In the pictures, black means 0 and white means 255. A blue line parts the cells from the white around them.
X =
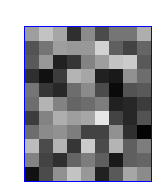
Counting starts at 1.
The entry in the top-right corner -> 174
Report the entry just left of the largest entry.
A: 166
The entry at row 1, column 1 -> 158
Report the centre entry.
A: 109
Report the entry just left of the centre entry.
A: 101
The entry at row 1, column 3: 166
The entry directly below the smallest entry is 125
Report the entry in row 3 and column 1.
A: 89
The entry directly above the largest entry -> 125
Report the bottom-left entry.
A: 17
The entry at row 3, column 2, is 152
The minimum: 4
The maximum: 230
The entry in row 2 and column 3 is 158
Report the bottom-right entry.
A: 139
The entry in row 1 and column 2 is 195
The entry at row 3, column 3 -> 33
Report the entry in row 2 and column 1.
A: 83
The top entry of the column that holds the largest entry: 75
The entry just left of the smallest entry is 47
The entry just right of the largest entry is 67

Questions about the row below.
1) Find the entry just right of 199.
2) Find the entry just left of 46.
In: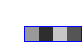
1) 85
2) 153

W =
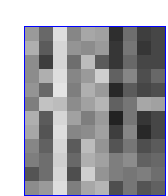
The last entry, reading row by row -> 97
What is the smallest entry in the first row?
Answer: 46
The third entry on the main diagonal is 214
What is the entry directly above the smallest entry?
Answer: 97
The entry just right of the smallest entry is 118
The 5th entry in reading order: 167
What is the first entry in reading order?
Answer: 154
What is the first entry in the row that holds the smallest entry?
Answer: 175
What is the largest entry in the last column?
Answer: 161
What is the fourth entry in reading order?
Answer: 134
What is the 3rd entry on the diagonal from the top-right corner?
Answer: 104
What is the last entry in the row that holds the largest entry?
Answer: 78
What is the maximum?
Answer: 228
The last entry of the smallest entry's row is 70
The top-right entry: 70
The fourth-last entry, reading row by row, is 78
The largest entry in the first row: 222
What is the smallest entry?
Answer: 34
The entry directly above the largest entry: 222
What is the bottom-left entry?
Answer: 140
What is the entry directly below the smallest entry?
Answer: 62

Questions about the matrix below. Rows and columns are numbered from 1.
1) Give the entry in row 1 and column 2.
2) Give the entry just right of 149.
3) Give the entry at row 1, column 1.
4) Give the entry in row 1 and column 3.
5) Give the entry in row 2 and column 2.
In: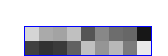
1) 170
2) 184
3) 213
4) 163
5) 50

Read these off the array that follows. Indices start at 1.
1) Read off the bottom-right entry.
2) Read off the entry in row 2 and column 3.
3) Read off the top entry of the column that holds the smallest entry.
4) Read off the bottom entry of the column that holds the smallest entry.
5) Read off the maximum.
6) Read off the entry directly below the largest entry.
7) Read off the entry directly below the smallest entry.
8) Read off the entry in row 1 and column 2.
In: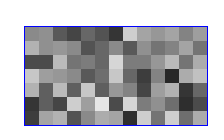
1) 172
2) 151
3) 164
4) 206
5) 230
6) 172
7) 178
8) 144

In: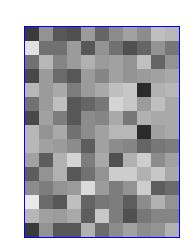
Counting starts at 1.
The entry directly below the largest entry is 183
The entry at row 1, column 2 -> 147
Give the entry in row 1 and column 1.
58
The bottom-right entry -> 177
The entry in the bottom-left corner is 58
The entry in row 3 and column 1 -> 113
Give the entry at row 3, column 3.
133
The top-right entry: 183
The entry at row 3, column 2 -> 183
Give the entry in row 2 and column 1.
225
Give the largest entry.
233
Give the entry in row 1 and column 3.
87
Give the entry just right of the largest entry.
107
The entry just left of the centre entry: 140

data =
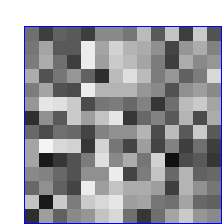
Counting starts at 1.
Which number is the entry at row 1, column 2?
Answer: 62
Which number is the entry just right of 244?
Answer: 216
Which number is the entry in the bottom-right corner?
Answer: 137
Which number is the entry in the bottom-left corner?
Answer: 46
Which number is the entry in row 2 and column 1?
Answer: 118
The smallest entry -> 17
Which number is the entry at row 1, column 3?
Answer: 97
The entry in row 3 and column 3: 111
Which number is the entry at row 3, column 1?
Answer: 124
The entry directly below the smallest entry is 104
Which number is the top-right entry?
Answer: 82
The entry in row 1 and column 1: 111
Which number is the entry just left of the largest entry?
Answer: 164
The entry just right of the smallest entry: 75
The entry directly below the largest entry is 25

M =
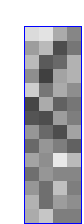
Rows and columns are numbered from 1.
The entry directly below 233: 134
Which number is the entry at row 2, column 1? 157
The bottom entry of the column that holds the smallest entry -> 198
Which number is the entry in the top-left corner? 219
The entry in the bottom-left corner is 171
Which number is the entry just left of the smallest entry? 142
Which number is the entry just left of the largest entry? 142
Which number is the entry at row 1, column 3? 171
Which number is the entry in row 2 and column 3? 77
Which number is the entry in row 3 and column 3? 105
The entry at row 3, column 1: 186
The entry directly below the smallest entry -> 118
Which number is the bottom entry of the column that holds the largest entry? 126
